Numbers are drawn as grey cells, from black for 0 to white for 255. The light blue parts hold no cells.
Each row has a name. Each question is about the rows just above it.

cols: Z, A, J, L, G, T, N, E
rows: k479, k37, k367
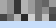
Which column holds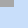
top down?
Z
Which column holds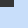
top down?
J
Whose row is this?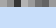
k479

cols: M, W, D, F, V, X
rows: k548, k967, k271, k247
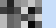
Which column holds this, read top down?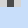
F
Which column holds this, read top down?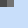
D
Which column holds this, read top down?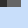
W
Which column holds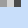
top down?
F

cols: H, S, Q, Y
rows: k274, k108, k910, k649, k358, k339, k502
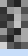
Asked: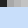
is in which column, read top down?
Q
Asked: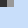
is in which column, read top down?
H
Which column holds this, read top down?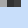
H
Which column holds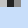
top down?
Q
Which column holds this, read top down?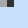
H

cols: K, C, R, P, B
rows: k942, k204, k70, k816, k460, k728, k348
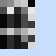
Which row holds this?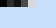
k70
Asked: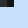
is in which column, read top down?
R
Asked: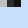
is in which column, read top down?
R

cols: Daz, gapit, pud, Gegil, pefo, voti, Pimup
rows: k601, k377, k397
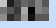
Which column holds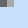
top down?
Gegil
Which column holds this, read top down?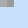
Gegil
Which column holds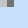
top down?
Daz
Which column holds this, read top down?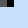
pefo

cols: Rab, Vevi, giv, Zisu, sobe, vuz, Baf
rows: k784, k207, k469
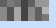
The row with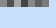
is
k469
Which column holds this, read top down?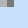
Baf
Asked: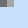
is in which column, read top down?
giv
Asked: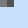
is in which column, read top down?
Vevi

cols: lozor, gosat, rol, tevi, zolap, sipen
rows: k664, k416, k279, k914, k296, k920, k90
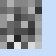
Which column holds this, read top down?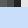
rol
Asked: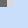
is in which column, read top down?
zolap
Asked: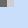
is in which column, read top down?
gosat
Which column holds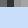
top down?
sipen

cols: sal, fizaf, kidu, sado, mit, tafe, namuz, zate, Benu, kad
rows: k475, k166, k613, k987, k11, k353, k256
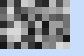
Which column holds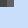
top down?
kidu
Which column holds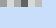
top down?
fizaf

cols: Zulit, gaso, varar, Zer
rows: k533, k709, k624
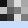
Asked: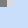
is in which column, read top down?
varar
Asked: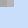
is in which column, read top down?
Zer
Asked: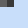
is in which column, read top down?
gaso
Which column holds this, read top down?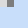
varar

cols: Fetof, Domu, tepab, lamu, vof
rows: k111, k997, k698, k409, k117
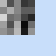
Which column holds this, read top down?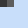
lamu
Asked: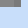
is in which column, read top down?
tepab
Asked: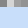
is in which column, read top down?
Fetof
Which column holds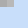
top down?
tepab
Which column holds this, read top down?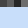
vof

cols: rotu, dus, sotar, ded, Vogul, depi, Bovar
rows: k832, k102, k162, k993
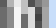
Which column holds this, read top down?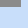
dus
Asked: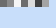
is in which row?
k162

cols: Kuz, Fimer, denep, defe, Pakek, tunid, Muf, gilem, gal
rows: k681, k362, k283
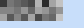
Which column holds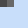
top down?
Pakek
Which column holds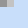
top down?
gal
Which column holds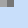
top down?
gilem
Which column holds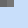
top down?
denep
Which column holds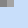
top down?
Kuz
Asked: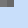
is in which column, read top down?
gilem

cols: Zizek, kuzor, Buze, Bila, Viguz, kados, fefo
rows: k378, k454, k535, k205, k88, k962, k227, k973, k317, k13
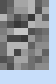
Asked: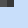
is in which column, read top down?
Buze
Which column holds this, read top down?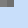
Viguz
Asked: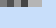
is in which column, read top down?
kuzor
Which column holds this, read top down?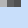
kuzor
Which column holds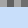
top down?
fefo
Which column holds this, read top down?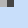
Buze
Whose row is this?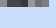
k962

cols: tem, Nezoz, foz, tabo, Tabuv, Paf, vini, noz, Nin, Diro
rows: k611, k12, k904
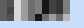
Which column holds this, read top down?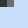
Nin
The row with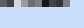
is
k12
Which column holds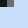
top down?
vini
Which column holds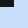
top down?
vini
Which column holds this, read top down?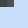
Nezoz

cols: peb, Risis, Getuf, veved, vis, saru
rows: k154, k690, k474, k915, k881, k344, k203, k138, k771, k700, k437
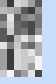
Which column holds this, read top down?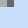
vis
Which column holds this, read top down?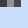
vis
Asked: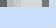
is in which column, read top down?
Getuf
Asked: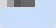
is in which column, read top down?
Getuf
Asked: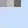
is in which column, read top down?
peb
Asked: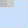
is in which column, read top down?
Getuf
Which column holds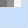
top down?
saru

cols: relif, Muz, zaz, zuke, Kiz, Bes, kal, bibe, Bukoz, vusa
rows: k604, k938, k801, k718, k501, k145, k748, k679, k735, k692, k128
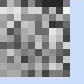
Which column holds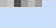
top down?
Bes
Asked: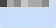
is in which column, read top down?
zuke
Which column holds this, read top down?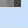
zuke
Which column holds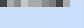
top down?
zuke

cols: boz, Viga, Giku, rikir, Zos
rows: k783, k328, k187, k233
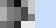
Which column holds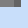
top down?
Viga
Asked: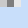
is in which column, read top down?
Zos
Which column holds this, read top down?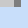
Zos
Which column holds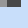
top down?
rikir
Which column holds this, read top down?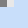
Zos
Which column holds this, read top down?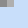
boz

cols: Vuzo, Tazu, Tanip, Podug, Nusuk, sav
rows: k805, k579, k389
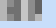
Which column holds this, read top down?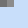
Tazu
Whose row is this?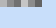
k805
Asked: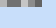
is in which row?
k579

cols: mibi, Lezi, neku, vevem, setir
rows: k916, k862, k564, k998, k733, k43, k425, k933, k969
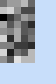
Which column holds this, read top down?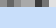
neku
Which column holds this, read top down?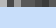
vevem

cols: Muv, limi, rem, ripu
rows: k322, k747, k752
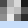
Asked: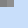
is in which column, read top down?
Muv
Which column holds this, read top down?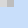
rem
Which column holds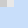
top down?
limi

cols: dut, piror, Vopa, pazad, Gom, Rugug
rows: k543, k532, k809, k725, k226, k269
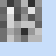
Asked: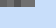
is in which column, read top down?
dut
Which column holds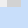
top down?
piror
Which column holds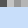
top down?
Gom
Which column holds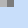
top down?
pazad

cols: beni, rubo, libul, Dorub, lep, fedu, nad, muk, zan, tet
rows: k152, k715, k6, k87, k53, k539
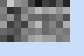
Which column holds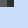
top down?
rubo
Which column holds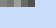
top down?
beni
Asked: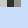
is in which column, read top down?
rubo
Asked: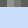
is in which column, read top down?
zan

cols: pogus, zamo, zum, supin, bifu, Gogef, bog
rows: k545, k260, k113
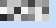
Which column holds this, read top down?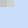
zamo
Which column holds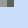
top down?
bog
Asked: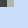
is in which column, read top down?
bifu

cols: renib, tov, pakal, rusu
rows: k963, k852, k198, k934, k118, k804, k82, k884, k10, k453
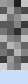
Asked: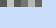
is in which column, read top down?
renib
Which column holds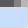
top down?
tov
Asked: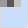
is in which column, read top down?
renib
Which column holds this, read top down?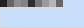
pakal
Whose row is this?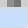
k453
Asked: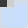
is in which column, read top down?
renib
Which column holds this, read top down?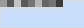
renib

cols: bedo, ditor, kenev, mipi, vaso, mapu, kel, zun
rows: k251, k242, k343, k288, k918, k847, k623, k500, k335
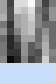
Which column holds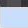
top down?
ditor
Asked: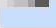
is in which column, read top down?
vaso
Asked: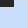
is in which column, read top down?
ditor

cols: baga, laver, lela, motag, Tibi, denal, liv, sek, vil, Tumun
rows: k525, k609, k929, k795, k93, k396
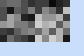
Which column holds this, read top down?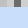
denal
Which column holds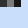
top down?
Tibi
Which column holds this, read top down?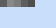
lela
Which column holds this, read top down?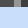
baga
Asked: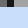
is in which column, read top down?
laver

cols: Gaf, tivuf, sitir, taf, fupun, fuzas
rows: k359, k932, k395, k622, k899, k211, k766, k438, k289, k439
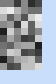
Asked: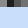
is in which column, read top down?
Gaf
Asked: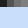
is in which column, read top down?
Gaf

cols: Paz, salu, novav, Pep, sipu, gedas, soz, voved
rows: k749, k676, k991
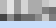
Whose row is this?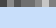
k991
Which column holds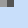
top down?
novav
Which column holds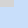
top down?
Pep
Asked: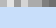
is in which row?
k676

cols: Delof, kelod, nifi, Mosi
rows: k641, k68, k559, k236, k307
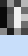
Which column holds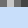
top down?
Mosi
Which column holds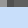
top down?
kelod

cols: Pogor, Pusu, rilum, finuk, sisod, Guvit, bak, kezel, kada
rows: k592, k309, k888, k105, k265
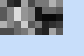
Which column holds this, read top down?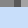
sisod
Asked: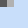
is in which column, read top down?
Pogor
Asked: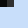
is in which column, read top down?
kezel
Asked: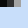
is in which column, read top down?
kezel
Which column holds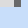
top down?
rilum
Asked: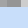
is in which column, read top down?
finuk
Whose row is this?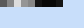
k888

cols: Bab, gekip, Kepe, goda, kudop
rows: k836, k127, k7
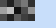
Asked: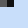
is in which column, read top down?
Kepe

